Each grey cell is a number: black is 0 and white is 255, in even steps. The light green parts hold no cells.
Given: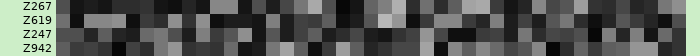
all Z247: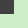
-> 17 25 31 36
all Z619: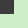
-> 6 18 26 29 41
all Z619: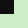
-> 1 5 11 20 25 38 43
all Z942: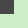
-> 24 25 32
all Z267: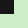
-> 1 3 7 10 13 21 32
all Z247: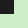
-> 5 9 16 19 22 32
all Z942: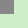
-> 28 30 34

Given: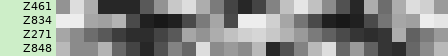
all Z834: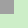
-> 3 25
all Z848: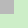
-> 0 14 18 27
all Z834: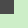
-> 5 9 12 18 22
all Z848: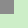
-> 1 2 11 13 26
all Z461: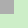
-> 2 10 22 24
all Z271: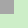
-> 0 9

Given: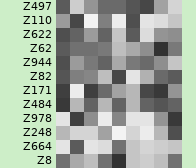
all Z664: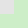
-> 0 2
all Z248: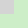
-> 1 2 5
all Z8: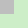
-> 2 7
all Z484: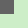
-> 2 4 6 8
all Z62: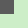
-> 0

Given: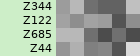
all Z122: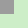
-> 3
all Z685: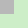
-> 0 1
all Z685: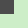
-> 3 5
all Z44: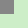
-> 3
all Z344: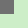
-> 2

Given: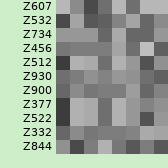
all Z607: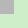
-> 0 4 6 7
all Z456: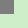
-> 1 2 3
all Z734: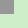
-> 0 1 2 7
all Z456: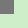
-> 0

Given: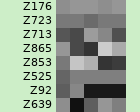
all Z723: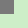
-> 0 1 3 4
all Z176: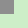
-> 0 3
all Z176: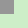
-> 1 2 4
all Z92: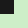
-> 2 3 4
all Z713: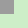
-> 2
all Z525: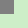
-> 1 2 3 4

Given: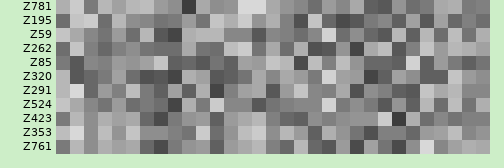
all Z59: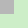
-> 6 10 11 24 26
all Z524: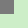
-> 6 10 20 22
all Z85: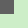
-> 8 12 24 26 29

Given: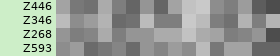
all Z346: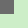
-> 4
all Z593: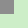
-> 0 9
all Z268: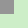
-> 0 5 6 14
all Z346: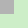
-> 3 13 15
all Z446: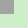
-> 0 8
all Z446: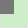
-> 1

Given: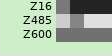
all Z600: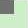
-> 0 1 2 3
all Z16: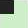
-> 1 2 3
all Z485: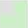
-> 2 3

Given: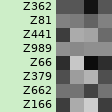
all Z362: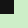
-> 2
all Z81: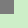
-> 1
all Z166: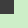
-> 0 3
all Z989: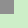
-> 0 2 3

